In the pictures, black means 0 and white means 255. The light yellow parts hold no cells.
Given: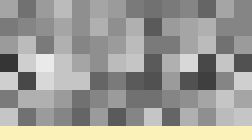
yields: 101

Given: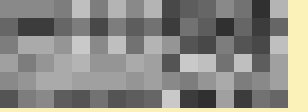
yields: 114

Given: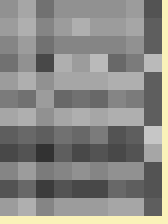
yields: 145

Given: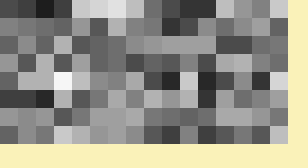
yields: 150

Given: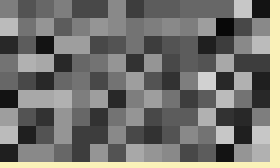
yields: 103

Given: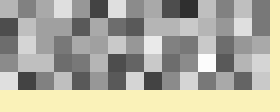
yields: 129
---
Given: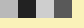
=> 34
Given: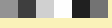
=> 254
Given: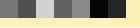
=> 138
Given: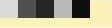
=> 37
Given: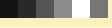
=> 139
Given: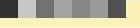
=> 135
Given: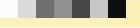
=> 70
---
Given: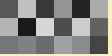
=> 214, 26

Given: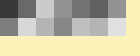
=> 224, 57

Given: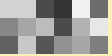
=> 241, 52

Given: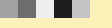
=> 239, 30

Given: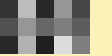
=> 221, 31

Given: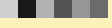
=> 207, 24
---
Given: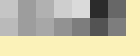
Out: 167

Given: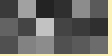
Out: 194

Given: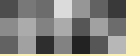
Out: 130

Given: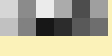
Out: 23

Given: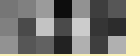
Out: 195

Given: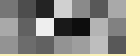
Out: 238

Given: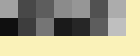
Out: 117

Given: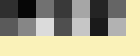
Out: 219
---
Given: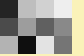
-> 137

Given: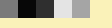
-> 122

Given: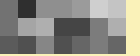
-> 134

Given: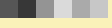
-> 55

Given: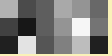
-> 227

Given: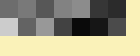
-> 152

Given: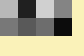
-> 132

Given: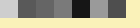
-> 101

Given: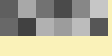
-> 65
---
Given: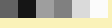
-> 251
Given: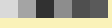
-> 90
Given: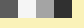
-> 48
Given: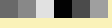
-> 159
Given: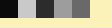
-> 105
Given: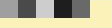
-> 105
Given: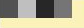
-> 117
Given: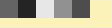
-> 77
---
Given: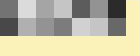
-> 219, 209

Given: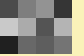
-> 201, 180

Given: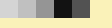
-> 212, 192

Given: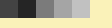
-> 193, 165

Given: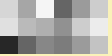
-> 245, 236

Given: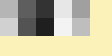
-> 243, 231

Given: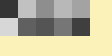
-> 215, 193

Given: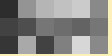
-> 215, 203
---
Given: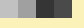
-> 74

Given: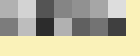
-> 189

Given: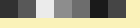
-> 109

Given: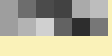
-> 179

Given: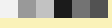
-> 153

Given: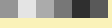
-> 149

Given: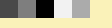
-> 126

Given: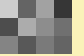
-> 162

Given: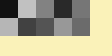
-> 152
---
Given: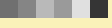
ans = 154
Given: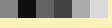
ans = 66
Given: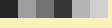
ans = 55
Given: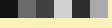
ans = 209
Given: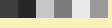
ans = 124
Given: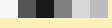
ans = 127
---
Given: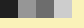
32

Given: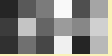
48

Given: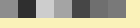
141

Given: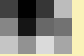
197

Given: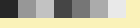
39

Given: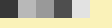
55

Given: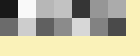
107

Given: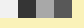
241
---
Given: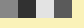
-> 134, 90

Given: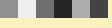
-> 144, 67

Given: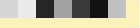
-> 214, 192

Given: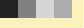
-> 34, 173

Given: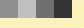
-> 143, 52

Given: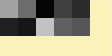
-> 162, 86

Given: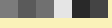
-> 123, 68

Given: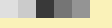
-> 223, 148

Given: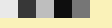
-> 233, 118

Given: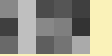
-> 136, 170
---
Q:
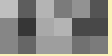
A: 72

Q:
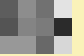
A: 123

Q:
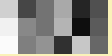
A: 14

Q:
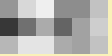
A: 162

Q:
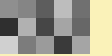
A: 165

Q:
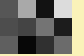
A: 116

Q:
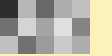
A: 223
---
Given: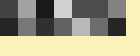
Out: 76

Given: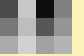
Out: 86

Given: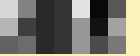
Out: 18

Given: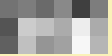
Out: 237

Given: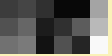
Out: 92

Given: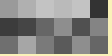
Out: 80

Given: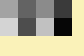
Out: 139
